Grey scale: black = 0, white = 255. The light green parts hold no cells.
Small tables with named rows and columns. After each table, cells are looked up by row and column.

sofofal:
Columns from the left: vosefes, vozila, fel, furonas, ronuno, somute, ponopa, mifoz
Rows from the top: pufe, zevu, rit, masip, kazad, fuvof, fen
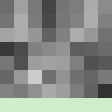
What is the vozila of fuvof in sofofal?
153
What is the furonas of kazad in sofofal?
161
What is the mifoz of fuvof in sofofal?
121
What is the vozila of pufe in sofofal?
160
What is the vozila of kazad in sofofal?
80
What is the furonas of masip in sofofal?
137
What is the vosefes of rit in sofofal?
164
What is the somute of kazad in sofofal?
127
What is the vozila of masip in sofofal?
75
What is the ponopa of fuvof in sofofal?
102
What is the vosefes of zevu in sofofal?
117
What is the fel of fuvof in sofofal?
203
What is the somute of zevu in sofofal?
131
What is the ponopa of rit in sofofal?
151
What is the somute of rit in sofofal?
172
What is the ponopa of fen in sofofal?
97
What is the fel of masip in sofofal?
129
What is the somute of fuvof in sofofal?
111

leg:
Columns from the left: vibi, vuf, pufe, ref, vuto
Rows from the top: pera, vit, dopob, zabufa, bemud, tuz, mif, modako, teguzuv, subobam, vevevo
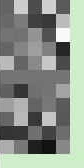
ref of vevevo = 18
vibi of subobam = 52
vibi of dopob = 115
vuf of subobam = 54
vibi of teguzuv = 102
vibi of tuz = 116
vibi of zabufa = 102
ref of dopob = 81
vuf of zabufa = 132
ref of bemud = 200
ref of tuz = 115
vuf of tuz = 117
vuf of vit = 123
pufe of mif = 112
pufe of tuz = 115
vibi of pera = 99
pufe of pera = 76
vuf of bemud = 100
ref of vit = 56
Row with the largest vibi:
bemud

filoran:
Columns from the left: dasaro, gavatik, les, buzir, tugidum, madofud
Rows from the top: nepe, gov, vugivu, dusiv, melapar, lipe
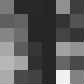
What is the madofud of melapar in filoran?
73
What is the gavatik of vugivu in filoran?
110
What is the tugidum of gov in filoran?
52
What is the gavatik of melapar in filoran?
167
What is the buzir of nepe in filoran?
38
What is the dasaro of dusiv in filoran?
168
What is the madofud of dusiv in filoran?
146
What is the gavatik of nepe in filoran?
41
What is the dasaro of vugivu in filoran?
133
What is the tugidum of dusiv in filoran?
162
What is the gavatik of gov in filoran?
99
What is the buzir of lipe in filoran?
39
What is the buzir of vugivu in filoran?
37
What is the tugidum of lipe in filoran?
240
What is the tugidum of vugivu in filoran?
68
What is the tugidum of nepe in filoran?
144
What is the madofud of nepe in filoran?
61
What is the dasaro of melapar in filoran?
183
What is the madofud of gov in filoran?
83
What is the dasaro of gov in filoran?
94

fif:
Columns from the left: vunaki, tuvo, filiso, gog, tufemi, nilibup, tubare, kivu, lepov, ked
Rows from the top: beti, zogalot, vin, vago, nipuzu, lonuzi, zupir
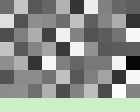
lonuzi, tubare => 127
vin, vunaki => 78
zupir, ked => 130
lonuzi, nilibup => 88
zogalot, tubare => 95
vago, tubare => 145
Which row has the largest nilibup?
vago

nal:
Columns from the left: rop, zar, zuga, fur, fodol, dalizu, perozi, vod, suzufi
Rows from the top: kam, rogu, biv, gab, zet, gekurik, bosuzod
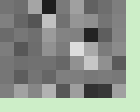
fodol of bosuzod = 87
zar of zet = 111
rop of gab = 125
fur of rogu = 193
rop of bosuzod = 126
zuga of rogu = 84
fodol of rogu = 113
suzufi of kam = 126
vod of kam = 110

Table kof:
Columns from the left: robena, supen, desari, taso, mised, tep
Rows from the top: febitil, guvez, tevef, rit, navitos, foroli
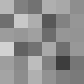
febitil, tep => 142
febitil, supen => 128
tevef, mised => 150
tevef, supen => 151
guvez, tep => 150
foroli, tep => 122
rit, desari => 114
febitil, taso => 175
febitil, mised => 168
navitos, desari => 189
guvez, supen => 200
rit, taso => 169
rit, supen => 98
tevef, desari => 160
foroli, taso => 146

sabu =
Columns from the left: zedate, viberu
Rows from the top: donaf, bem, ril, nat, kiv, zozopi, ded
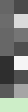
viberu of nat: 78
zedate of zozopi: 46
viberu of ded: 165
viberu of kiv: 245
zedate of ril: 103
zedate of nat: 103

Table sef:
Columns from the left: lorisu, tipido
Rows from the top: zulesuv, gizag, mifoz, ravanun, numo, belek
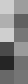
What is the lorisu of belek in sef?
104
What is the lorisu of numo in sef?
37
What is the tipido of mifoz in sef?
119
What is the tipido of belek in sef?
117
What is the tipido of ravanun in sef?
155
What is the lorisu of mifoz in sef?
207
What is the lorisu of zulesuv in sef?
206
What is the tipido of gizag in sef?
96
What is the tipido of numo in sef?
113
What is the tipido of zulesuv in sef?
157
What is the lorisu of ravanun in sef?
75
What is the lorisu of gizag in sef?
175

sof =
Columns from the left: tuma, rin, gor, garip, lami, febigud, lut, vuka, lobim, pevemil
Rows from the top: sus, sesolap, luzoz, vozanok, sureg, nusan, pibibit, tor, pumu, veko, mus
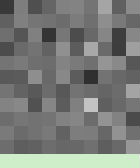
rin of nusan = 91
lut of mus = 112
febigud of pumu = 134
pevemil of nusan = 98
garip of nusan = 105
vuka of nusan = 115
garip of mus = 109
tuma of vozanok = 76
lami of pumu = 130
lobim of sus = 96
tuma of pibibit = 116
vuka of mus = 94
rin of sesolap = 128
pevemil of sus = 139
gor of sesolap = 117
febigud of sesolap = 124
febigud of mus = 104

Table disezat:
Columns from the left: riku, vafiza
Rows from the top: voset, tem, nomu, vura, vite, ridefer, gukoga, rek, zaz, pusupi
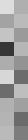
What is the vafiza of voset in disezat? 175
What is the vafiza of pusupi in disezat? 125
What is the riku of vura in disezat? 54
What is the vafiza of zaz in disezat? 107
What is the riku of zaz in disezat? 180
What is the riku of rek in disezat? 177
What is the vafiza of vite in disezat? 147
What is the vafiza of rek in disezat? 160
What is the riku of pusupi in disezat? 186
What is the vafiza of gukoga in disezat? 190
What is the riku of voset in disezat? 221
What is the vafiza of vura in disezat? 182
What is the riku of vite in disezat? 173

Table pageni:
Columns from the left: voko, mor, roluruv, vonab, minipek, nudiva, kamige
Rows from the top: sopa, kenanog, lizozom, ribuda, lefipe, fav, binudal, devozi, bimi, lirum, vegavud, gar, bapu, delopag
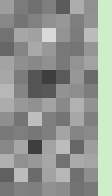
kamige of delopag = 121
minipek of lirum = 164
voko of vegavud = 135
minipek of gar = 114
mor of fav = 123
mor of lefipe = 143
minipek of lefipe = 121
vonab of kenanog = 144
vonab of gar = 167
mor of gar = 144
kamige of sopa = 144
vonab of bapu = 163
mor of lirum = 126
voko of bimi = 143
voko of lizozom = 114
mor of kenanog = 116
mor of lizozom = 166
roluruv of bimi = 190
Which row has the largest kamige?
lizozom

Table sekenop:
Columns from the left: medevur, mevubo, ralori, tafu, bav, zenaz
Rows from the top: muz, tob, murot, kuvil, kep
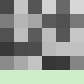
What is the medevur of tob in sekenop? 125
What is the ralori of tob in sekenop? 166
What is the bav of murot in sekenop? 86
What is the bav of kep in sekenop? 57
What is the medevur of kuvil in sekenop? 56
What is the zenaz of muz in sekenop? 215
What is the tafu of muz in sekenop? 210
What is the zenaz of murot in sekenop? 199
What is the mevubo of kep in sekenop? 168
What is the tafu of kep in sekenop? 54

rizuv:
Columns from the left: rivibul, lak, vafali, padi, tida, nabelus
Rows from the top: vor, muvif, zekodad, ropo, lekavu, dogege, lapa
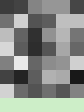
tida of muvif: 191
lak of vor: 67
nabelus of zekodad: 117
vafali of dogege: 93
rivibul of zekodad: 189
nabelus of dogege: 24

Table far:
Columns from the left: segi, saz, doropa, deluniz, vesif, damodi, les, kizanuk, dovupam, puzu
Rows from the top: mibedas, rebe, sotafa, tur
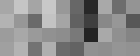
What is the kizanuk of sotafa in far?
169
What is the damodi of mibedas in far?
103
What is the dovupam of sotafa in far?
144
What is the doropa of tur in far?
115
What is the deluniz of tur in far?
175
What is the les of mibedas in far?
40
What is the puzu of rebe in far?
87
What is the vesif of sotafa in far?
141
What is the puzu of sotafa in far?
132
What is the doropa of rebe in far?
106
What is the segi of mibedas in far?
167
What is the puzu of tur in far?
146
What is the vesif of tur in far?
107
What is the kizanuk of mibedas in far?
169
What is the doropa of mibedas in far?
165
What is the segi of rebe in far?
179
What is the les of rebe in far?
63
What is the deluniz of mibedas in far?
200
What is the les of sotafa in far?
35
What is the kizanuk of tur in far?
142

